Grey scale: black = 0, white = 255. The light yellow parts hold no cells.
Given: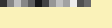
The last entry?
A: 106
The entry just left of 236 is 162
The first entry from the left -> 50
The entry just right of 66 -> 150

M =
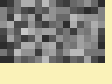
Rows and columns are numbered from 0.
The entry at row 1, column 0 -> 130
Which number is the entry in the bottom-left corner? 44
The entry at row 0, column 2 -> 117
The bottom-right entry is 44
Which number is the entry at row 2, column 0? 130
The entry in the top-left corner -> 44
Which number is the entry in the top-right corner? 44
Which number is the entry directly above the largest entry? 74
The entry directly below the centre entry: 88
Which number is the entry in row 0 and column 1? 60
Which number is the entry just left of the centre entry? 161

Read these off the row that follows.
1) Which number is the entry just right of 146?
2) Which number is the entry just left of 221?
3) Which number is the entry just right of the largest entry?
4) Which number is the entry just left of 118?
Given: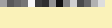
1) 17
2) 177
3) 60
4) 104

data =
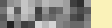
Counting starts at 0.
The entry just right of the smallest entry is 120
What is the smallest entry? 35
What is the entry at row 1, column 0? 120
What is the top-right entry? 158
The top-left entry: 90
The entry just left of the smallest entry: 105
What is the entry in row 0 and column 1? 146
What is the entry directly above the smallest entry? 172
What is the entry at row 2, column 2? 134
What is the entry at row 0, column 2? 158
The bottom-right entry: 134
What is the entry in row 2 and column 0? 90

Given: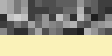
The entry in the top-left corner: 178
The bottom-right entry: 78
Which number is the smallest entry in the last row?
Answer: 30
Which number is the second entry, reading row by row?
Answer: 163
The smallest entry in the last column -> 46
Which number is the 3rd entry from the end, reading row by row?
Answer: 149
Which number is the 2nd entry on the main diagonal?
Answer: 163
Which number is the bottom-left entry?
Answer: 134
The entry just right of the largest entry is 192
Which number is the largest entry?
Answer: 208
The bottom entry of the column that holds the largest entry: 46
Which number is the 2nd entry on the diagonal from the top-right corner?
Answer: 62
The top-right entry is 62
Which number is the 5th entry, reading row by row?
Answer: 62
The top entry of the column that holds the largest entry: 122

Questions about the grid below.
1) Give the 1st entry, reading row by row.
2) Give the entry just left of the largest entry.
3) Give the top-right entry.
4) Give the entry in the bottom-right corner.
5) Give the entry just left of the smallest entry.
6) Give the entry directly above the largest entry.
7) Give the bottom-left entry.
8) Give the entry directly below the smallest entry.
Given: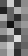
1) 86
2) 111
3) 139
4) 123
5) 111
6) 45
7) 139
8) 192

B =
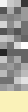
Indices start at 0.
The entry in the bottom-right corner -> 170
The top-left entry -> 242
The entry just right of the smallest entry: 100
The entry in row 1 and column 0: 84
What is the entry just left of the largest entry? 214
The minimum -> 38
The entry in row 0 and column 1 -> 200
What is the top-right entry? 54
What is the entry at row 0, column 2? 186
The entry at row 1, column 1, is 170
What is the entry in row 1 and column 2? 100
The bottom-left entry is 154
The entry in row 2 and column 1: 129
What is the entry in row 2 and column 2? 141

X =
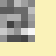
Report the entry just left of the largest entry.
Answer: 218
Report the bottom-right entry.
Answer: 132
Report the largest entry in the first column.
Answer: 202
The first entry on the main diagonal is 145
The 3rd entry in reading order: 188
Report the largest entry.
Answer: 246
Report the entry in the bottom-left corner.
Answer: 145
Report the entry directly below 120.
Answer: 145
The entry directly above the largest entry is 145

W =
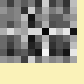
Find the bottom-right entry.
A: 162
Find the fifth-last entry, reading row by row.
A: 162
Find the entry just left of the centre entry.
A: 218
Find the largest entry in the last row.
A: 205
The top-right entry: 189
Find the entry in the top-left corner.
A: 121
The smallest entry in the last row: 63
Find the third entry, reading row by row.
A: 121
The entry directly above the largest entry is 205
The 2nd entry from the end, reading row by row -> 106
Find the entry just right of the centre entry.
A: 8
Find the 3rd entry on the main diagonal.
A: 133
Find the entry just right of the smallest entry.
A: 231
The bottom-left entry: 148
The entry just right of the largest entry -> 34
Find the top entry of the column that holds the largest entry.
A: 205
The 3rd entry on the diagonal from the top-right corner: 91
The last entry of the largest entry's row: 231
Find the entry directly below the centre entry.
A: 106
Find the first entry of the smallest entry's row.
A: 175
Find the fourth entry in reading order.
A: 91
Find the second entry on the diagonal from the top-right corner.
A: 79
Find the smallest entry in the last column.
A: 20
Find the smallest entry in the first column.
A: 91
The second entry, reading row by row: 63
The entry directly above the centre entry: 91
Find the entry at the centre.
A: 218
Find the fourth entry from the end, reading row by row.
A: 133

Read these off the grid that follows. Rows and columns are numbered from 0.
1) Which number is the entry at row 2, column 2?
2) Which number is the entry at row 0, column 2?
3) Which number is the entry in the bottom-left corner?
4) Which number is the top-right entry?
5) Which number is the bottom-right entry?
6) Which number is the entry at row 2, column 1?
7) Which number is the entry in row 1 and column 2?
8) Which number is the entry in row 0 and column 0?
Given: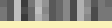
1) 190
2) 190
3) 119
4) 105
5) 119
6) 89
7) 190
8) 105
